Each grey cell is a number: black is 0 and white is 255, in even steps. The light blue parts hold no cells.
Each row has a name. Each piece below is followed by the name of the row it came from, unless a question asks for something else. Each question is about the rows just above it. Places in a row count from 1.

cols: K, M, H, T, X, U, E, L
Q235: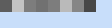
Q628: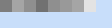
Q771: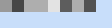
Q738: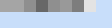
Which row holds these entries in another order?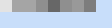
Q738
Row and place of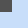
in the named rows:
Q771, 8

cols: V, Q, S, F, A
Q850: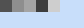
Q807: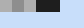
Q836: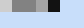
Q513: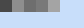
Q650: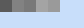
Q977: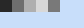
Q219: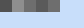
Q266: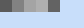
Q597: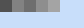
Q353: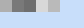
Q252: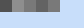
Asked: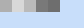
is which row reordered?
Q353
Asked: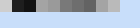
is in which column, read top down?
A
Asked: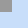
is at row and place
Q650, 5
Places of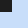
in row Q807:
4 5
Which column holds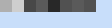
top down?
V
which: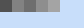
Q597

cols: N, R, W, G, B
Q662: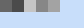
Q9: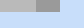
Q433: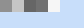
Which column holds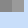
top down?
G
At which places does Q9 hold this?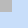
1 2 3
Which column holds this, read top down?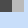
R

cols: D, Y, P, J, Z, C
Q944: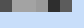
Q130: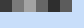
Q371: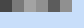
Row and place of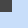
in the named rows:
Q371, 1
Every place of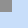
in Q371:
4 6
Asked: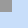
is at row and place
Q944, 4

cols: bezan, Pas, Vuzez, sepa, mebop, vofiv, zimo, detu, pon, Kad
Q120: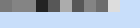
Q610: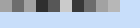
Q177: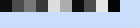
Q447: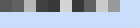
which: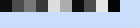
Q177
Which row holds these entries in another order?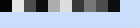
Q177
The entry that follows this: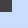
[56]
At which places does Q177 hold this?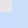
9

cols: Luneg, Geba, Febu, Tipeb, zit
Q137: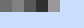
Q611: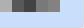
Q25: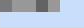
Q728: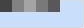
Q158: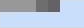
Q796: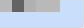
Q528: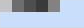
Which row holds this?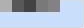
Q611
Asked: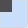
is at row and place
Q528, 3
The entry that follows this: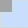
[121]
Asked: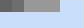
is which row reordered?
Q158
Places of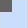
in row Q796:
2
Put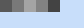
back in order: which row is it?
Q728
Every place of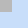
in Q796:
1 4 5

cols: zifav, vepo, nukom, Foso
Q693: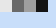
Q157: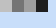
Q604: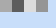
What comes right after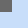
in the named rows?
[159]
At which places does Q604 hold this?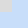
3
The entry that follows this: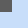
[220]
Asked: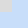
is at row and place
Q604, 3
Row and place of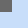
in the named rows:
Q693, 2
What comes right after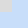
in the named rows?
[149]

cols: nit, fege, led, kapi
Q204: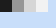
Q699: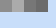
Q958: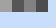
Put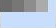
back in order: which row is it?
Q699
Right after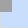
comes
[86]

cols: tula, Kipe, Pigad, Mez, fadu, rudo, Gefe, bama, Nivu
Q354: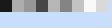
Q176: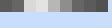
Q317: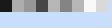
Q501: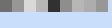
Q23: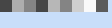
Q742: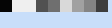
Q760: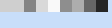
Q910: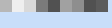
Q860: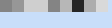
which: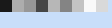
Q354
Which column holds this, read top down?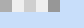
Kipe
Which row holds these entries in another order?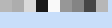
Q317
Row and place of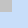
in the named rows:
Q354, 7
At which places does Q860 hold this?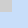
3 4

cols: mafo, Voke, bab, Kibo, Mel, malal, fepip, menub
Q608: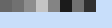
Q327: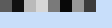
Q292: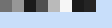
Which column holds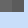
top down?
mafo
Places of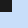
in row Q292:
3 7
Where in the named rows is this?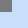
Q327, 5

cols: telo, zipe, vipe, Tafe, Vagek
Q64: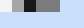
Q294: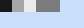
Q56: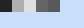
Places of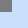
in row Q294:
4 5
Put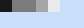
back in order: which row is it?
Q294

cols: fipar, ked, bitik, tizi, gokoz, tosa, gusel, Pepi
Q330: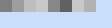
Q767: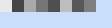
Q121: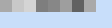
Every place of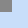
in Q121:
5
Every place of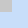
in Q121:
2
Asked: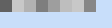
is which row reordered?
Q330
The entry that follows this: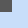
[126]
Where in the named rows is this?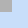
Q330, 8
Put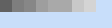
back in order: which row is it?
Q121
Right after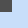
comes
[190]

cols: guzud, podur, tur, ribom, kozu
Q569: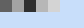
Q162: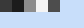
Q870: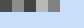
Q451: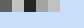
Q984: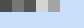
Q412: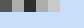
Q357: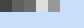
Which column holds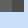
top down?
guzud
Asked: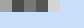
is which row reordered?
Q984
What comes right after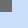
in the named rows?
[222]

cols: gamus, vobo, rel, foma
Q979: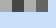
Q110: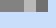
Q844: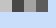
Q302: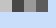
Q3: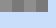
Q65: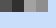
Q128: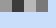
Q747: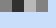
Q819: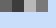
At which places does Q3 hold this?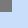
2 4
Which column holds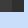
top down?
vobo
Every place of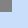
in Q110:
1 2

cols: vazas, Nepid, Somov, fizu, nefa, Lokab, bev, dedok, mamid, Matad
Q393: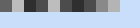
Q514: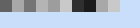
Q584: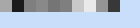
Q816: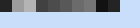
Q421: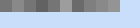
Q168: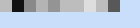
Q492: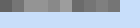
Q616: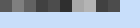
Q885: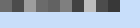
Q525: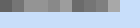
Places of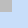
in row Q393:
2 5
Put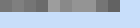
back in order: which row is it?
Q492
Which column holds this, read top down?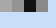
mamid
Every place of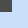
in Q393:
4 6 8

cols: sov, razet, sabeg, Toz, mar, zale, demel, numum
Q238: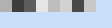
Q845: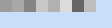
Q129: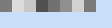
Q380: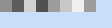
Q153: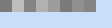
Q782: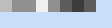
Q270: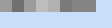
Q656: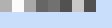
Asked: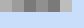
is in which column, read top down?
sov
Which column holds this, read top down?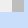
Toz

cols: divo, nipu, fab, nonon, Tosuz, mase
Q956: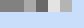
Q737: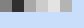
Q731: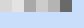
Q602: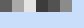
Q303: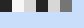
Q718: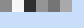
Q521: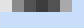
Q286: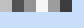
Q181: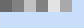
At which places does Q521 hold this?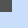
3 5
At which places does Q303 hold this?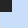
1 4
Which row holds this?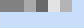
Q956
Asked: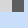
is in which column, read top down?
divo
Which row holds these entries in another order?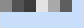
Q602
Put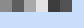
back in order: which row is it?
Q602
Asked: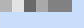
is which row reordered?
Q956

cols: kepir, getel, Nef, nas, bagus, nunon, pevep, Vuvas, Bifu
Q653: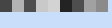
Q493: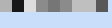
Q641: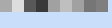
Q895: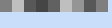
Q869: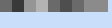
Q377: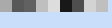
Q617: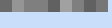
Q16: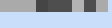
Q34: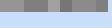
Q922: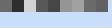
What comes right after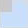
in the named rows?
[211]
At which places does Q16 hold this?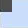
5 6 8

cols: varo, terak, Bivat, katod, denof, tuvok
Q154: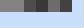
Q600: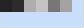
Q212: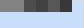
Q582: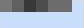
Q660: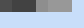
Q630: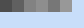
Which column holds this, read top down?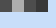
Bivat
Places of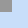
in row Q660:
5 6

